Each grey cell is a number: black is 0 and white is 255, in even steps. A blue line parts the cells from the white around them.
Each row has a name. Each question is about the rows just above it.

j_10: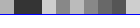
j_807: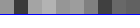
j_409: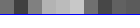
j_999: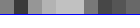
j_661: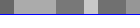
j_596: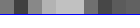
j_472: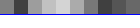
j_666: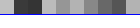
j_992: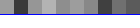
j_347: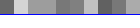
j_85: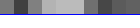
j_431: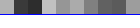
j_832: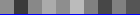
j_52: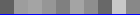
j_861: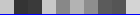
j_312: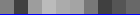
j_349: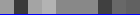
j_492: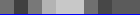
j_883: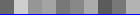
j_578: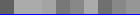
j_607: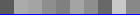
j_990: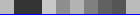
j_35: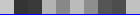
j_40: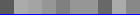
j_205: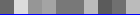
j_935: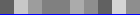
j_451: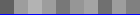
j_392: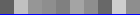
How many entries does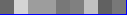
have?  9
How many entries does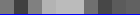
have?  10
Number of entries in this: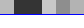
6
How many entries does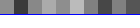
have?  10

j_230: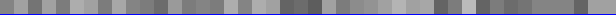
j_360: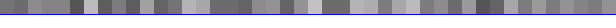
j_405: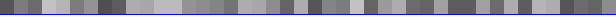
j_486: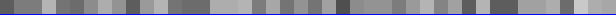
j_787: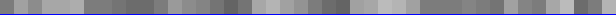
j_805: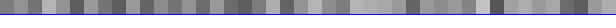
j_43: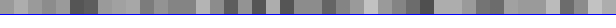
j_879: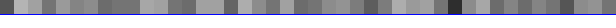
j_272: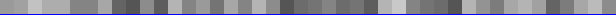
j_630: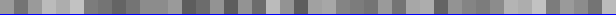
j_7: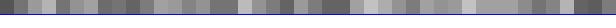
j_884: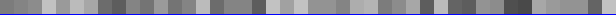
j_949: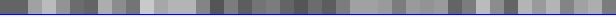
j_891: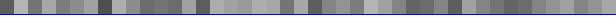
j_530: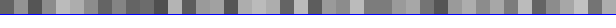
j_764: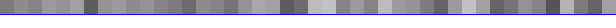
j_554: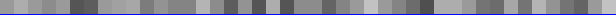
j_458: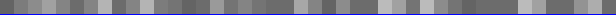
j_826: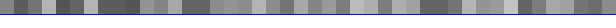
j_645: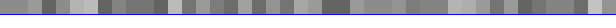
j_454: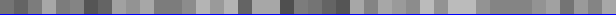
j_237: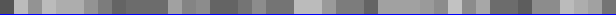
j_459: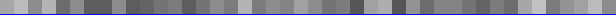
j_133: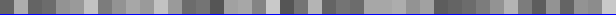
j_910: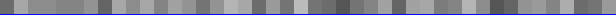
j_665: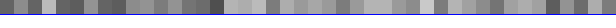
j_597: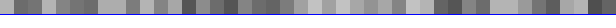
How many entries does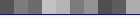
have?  10
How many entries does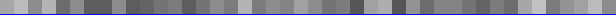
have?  44
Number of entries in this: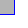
1

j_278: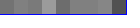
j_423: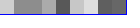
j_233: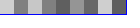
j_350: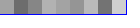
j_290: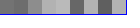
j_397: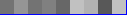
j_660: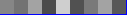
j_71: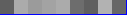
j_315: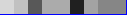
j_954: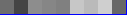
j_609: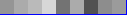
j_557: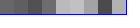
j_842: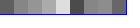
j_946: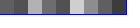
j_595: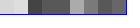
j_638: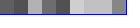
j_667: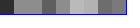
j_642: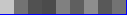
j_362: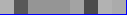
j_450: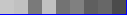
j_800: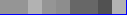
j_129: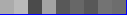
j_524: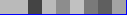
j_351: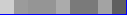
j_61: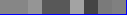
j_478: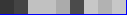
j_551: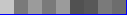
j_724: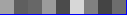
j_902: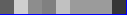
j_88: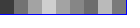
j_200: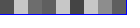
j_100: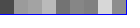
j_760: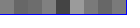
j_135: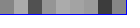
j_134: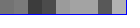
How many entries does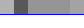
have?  6
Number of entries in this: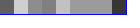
9
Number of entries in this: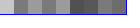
9

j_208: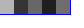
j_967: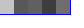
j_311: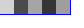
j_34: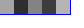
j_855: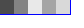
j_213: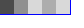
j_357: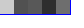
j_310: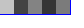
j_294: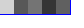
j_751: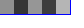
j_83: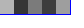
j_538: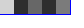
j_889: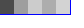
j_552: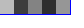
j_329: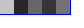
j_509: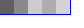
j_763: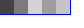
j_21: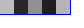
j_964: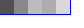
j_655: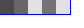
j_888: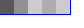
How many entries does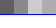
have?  4
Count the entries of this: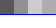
4
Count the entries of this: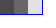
3
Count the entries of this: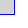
1
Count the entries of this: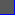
1

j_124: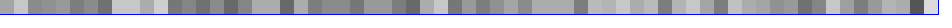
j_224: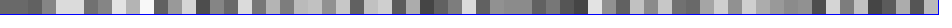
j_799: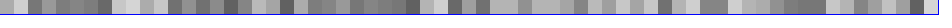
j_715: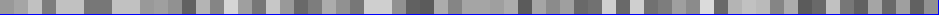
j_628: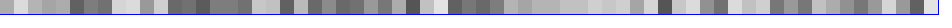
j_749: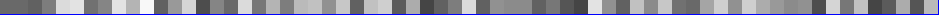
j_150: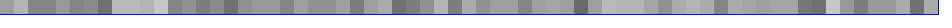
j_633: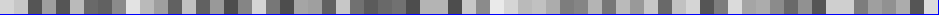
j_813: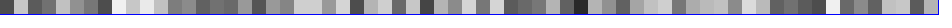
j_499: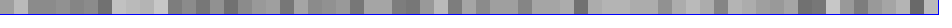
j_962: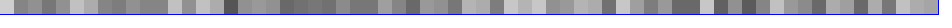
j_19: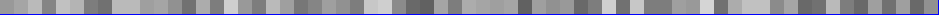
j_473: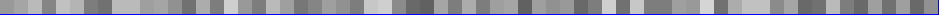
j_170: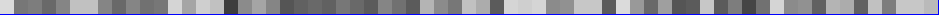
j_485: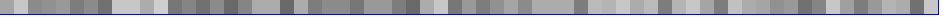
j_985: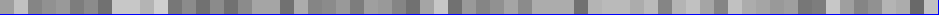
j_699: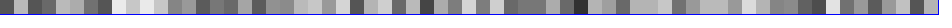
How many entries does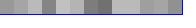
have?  13
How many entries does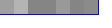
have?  7

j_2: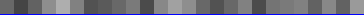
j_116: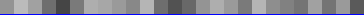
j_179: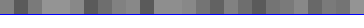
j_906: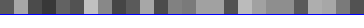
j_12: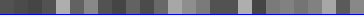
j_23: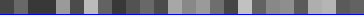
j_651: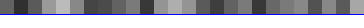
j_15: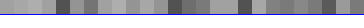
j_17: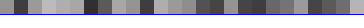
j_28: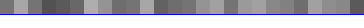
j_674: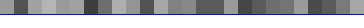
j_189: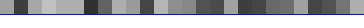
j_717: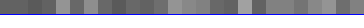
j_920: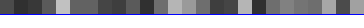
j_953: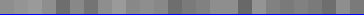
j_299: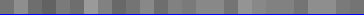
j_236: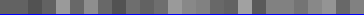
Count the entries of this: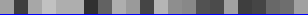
22
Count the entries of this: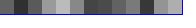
13
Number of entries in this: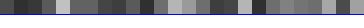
26
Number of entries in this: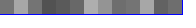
13
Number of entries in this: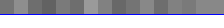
16

